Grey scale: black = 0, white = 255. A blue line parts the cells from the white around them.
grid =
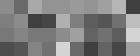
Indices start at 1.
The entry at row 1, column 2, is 105
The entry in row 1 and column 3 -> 168
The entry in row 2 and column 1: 126
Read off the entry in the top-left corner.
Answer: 140
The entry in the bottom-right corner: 160
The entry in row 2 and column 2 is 140
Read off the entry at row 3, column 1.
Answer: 120

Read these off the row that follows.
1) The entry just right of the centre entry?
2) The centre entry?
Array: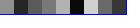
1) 10
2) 178

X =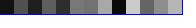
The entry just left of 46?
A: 94
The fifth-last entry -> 10
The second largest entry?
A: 182
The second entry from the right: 141

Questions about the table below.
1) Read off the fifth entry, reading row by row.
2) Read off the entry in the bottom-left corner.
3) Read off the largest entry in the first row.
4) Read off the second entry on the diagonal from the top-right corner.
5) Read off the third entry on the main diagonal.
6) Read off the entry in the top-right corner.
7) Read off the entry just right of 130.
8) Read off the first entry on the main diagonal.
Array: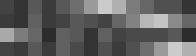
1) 88
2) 67
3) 203
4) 138
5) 102
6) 51
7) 183
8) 67

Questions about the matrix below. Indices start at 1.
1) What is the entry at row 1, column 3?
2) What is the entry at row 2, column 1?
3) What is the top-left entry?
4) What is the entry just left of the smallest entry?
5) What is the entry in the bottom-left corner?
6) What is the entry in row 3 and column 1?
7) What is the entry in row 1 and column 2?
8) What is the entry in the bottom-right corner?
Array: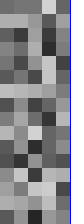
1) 117
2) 174
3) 109
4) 146
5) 89
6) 95
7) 117
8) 131

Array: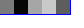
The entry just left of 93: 201
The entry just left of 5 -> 122

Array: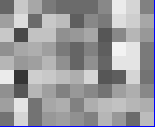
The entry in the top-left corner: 101
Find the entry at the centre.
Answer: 101
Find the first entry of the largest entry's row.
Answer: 144
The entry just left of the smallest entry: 235
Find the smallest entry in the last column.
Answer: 115
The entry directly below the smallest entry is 86
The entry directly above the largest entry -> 136
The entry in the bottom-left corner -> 115
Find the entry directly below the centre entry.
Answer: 174
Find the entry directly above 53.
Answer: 152
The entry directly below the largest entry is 228
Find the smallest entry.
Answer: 53
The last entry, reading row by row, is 188
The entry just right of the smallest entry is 206
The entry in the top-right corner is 129
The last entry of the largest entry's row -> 122
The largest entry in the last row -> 213
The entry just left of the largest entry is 94
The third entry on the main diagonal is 194
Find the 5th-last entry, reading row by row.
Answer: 129
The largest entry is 242
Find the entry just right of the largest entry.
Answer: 228
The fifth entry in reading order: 107
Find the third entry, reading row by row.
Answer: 167
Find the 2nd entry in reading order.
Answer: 200
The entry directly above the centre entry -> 101
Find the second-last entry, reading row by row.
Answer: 107
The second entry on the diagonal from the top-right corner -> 206
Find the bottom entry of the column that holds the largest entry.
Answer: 152

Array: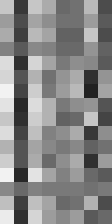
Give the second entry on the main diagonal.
76
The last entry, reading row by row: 105
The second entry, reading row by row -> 56
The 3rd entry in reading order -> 198
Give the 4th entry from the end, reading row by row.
136
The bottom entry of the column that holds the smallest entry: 90
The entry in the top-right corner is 76
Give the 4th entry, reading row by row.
171
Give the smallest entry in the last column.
68
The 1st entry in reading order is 198
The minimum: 33
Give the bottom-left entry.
235
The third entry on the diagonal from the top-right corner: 98
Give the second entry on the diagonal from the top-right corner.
156
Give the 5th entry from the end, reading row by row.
156
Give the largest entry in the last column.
164
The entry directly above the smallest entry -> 48
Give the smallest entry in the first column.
129
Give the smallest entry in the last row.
48
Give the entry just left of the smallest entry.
185
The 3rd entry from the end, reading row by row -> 156
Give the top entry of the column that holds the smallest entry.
185
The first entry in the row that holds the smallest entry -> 242

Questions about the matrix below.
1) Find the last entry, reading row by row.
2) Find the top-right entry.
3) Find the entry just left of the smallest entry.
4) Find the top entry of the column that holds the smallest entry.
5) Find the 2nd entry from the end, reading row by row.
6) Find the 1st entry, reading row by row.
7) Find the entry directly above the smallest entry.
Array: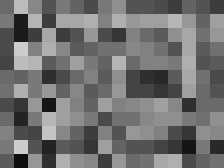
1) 113
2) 61
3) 91
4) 188
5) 99
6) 106
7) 204
